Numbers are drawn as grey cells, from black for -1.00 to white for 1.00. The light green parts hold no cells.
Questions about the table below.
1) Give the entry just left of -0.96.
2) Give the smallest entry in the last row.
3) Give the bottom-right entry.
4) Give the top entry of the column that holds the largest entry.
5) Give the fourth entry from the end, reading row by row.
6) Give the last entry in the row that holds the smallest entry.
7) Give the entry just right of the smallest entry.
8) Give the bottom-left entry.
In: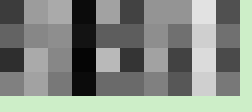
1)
0.06
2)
-0.91
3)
-0.06
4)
0.77
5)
0.00
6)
-0.42
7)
0.45
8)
0.00

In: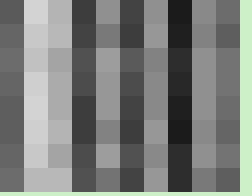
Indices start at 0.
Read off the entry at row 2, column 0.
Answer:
-0.16
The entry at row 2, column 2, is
0.29
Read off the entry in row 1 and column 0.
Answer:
-0.21
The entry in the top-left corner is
-0.31
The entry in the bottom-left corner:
-0.16
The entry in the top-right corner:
-0.16
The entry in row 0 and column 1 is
0.67
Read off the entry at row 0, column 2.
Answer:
0.40
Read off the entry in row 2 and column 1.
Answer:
0.50
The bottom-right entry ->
-0.26
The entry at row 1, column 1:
0.56

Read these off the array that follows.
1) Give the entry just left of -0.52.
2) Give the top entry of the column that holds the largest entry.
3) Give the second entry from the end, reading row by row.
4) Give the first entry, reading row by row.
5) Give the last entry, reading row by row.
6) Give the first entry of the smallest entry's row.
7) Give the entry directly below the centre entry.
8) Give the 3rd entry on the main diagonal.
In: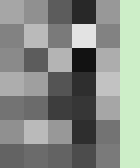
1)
-0.16
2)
-0.69
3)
-0.40
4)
0.30
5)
-0.04
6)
0.08
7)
-0.52
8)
0.41

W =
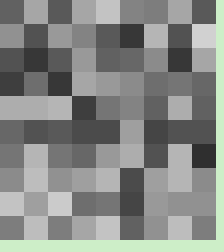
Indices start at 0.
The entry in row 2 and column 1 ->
-0.57
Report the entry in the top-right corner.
-0.30
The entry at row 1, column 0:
0.14
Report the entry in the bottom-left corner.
-0.02
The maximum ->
0.64
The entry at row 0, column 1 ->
0.30
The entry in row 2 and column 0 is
-0.36
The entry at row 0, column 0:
-0.24
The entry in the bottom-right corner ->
-0.02
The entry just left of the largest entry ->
-0.36
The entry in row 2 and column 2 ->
-0.30
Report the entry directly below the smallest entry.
0.09
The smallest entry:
-0.63
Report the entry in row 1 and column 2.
0.20
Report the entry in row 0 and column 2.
-0.30
